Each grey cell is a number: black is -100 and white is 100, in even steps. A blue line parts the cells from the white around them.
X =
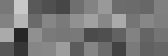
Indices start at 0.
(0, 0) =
-6
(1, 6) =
26
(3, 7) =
-16
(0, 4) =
-45
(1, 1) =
42
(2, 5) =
-5
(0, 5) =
-13
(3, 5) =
-28
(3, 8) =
-48
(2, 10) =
-21
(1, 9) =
-8
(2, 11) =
-9
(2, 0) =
33
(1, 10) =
6

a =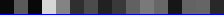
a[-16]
-93
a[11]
-19
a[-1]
-69
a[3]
68
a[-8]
-55

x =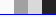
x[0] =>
96
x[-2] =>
70
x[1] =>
26

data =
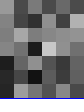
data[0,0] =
20
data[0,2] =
-4
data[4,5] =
-22
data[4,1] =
-21
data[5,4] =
-53
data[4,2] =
13
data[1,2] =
-62
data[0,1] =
-42
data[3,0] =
4
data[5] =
[-69, -45, -86, -28, -53, -25]
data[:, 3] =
[-42, 13, 6, 56, -35, -28, -36]
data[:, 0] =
[20, 3, -1, 4, -77, -69, -71]
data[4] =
[-77, -21, 13, -35, -55, -22]
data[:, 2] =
[-4, -62, -2, -78, 13, -86, -8]

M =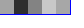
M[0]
29
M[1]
-64
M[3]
57

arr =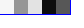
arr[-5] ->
93
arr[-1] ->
-32

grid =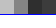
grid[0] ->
51
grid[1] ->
4
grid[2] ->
-63

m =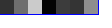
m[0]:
-61
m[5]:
-59
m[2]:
59
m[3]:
-98

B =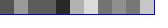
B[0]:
-33
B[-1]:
55
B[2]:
-28
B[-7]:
-69

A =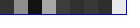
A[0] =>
-61
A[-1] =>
83
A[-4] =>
-62

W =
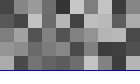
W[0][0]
-46
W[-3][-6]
-35
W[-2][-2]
-50
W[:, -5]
[55, -48, 1, -42, -14]
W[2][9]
-42
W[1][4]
43
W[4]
[34, -43, -9, -22, -28, -14, 53, 2, -52, 42]
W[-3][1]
26
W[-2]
[17, 10, -17, -3, 6, -42, 0, -53, -50, -37]
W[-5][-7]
-14
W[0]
[-46, 5, 21, -14, -59, 55, -1, 53, -52, 5]
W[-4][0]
-32
